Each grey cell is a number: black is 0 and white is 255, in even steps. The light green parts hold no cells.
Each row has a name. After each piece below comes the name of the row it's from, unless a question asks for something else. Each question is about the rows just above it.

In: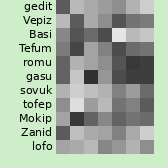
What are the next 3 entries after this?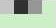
| 76 | 62 | 62 |
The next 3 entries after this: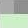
|  84 | 115 | 123 |
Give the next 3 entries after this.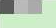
| 156 | 142 | 178 |
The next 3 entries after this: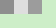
| 185 | 115 | 129 |
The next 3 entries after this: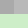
| 135 | 150 | 178 |
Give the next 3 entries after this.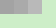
| 135 | 150 | 178 |
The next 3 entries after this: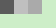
| 163 | 129 | 170 |

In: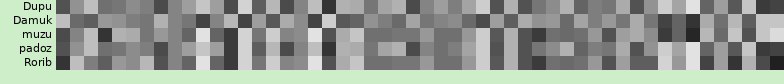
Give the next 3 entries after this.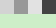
| 158 |  52 | 177 |
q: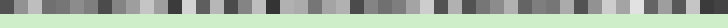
padoz
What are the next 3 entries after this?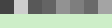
| 118 | 132 | 140 |
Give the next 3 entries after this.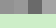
| 126 | 152 | 118 |
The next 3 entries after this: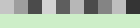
| 177 | 171 | 118 |
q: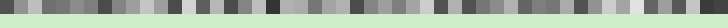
Dupu

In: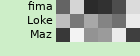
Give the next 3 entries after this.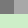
| 132 | 112 | 235 |
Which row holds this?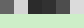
fima

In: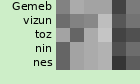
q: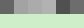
nin
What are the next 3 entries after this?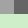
| 171 | 197 |  67 |
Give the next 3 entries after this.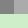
| 163 | 163 |  67 |

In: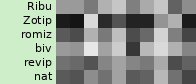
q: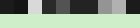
Zotip
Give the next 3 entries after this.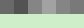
| 170 |  76 |  98 |

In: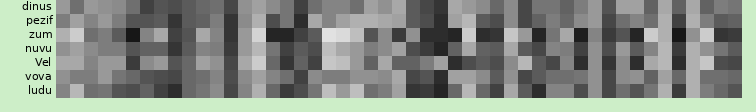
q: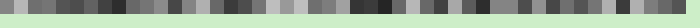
ludu
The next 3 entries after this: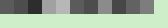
| 104 | 139 | 153 |

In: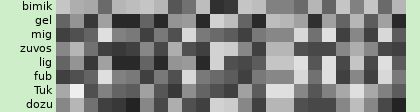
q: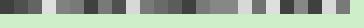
fub
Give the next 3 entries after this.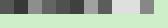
|  86 | 129 | 168 |

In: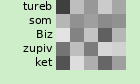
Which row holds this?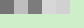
zupiv
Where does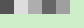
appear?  ket
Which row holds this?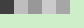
tureb
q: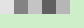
Biz
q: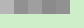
som

